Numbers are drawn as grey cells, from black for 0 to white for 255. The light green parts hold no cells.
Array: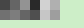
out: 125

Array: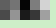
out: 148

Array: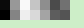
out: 132

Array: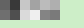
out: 79

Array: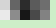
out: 140

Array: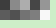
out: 81
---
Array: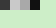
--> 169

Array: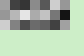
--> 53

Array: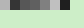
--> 87

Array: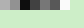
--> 14

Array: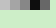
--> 135

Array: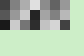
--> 173

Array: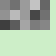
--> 155

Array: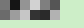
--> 148

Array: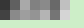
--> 169

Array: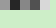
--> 135
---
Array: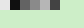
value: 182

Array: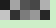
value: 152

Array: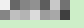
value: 168

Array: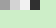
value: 241

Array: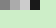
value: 204

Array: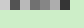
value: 173

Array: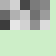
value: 144

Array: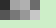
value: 152

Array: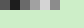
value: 212
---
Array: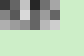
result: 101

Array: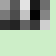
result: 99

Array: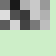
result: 67

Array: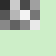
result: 98

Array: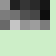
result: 148

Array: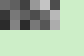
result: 120

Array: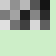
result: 64

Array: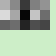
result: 35

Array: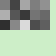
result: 218
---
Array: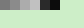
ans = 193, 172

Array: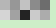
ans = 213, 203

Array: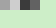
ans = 206, 163

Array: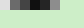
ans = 224, 141

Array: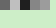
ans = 191, 156

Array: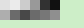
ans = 235, 225

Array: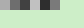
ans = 193, 173

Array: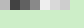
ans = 238, 217

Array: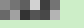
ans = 210, 180

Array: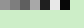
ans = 232, 168
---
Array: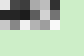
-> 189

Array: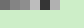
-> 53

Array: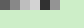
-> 49

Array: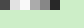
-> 135

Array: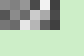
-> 242

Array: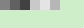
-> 228

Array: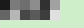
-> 49

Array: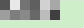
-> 209

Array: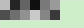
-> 121

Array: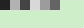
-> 156
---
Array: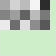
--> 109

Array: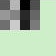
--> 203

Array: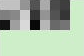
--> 159

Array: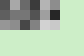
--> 141

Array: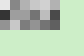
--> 200

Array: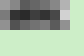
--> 82

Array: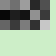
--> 58

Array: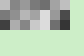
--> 173

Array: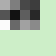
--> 105

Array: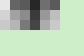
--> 181
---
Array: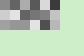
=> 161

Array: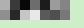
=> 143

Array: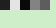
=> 31

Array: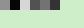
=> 145

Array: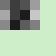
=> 137

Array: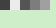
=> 64
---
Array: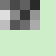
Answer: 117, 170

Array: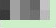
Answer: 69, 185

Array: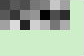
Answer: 66, 171

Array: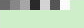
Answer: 105, 251

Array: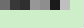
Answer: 109, 191

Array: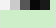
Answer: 243, 25

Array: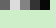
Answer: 100, 7

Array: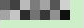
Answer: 95, 15

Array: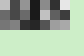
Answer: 193, 169
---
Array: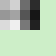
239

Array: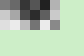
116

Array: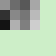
176

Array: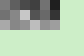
189

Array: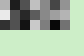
126

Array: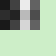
65

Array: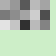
48
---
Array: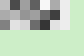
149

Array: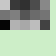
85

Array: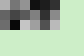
90

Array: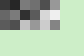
48

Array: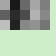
76

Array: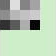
193

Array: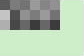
145

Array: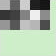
130
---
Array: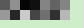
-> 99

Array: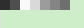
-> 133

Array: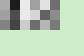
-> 225

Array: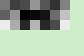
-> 50

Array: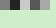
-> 87

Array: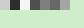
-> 103

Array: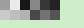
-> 54
